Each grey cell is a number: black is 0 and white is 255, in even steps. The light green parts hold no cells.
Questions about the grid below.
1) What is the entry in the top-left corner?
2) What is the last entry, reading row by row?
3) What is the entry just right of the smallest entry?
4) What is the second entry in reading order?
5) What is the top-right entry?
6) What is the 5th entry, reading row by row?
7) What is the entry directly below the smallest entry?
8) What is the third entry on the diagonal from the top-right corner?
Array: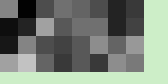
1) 132
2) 121
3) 77
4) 2
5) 57
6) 100
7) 35
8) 141

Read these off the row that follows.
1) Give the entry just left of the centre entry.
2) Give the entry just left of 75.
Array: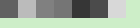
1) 128
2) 54

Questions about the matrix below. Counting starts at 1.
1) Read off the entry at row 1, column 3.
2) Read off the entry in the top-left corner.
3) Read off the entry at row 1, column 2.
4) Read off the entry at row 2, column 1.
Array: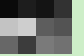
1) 20
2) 10
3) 29
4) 195

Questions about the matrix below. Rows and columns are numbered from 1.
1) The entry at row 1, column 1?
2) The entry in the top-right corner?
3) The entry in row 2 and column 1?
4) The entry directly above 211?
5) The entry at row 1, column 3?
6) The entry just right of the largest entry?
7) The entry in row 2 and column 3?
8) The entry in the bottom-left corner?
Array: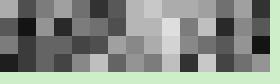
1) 172
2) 50
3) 88
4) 222
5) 124
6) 124
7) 148
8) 30

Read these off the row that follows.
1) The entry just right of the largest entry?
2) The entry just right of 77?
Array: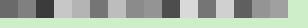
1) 117
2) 217

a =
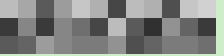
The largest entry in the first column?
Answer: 188
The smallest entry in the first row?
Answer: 70
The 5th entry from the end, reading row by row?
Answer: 79
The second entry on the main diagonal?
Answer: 134
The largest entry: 209
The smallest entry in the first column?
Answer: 58
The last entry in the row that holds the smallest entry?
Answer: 58
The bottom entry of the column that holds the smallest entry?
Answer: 100
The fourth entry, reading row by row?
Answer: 156
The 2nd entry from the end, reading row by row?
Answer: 123
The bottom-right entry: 111

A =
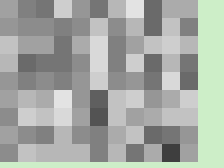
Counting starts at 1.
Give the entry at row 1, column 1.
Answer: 161
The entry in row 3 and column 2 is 161
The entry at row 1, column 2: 128
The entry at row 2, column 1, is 150
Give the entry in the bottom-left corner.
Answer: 140
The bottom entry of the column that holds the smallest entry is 62
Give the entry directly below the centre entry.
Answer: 95
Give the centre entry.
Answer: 206
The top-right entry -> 171
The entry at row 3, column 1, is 194
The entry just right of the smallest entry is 161
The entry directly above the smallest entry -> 117
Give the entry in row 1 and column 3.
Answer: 117
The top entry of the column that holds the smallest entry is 171
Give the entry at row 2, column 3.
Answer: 140
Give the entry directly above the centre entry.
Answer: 217

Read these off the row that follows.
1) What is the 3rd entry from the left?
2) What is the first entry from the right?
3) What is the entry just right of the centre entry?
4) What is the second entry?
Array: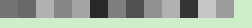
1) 177
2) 156
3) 81
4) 105
